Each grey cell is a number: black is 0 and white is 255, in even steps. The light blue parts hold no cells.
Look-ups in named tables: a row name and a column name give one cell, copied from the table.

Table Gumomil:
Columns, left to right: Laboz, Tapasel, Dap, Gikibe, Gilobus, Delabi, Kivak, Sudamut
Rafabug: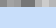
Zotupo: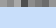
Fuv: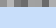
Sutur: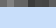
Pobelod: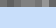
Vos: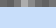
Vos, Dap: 121
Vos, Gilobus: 138
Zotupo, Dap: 169
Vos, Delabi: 109
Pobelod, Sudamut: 102
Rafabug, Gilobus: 118
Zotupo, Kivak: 108
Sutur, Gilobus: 59
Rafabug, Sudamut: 183
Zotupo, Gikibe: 78
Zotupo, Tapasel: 138
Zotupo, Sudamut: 149
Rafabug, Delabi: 178
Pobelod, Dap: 113

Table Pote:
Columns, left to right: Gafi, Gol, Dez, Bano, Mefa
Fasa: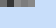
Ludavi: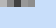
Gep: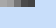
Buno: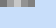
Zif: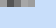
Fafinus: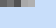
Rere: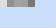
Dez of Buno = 199
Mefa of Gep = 67
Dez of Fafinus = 83
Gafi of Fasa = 111
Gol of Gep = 159
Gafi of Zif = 158
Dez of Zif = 121

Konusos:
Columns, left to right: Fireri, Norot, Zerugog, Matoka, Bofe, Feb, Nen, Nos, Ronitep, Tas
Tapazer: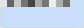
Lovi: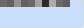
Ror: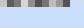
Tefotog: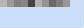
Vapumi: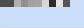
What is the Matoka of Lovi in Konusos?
98
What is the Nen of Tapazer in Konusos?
118
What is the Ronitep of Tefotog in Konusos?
124
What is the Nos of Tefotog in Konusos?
105
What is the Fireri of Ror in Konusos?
198
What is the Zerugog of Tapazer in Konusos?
199
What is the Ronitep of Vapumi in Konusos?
227
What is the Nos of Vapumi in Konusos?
43
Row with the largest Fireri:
Tapazer

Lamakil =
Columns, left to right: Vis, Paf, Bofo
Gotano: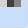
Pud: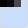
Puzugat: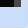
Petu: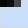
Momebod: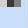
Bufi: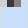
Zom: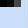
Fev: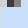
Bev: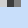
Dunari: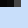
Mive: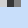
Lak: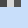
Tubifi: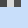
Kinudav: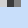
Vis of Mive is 208
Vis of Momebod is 208
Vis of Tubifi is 72
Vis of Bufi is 207
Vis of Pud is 6
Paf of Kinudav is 59
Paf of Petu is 15
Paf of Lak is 216
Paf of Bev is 61
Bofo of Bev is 128
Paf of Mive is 54
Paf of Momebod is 58
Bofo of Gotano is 131
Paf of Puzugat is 10
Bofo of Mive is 129
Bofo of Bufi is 129
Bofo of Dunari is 70
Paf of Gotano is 62
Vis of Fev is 209

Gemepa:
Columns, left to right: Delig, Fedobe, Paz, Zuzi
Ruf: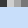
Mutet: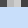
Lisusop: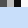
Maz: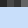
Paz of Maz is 53
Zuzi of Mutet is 65
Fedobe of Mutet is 187
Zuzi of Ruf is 120
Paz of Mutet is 205
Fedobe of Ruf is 207
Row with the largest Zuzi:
Lisusop

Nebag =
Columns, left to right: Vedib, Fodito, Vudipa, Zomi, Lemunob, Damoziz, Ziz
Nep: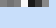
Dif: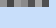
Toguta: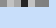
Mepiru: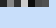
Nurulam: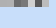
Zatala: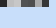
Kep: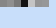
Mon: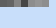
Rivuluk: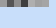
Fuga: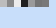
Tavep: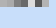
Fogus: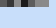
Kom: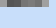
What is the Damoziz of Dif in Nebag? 169
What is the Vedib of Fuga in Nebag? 188
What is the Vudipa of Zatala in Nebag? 199
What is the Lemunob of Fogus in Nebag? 93
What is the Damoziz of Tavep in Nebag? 89
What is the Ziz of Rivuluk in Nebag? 165
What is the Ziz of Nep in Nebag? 136

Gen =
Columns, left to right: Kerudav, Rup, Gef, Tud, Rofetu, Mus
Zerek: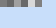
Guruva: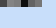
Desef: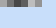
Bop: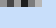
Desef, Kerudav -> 167
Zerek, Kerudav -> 124
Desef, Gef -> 71
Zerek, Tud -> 105
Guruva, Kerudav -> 70
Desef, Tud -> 95
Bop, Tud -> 30
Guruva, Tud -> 13
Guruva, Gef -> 125
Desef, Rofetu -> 189
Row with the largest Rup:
Guruva

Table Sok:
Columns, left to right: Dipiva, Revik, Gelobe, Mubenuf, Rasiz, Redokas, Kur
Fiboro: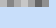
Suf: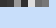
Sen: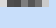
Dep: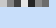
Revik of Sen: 78
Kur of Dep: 109
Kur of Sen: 202
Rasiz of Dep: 36
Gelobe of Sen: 74
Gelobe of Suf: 153
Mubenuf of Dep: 229
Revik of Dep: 131
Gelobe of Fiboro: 173
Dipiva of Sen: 217
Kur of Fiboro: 144
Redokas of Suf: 108
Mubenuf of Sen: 126

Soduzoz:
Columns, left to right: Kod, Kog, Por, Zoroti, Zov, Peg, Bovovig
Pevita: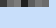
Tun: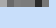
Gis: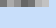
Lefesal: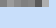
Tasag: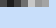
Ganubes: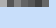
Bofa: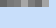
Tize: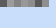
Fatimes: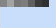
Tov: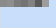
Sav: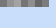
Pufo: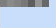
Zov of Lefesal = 133
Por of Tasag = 63
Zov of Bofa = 125
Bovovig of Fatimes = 48
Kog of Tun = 106
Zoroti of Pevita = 32
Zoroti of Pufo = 119

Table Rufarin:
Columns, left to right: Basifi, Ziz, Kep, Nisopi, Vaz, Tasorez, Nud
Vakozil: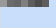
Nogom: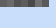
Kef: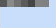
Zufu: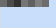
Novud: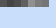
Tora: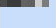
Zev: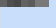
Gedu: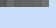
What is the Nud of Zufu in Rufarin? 109
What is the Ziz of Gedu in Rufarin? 108
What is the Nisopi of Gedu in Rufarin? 101
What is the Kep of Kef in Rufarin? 113
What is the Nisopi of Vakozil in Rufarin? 127
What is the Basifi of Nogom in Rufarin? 96
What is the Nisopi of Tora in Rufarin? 99
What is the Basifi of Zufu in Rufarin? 107
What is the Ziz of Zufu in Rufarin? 75
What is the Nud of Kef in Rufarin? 128
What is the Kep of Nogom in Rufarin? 82
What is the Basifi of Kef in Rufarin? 87
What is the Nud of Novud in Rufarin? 117
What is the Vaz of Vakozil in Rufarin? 93
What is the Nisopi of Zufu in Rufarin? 117
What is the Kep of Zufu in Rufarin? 50
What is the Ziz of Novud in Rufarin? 68

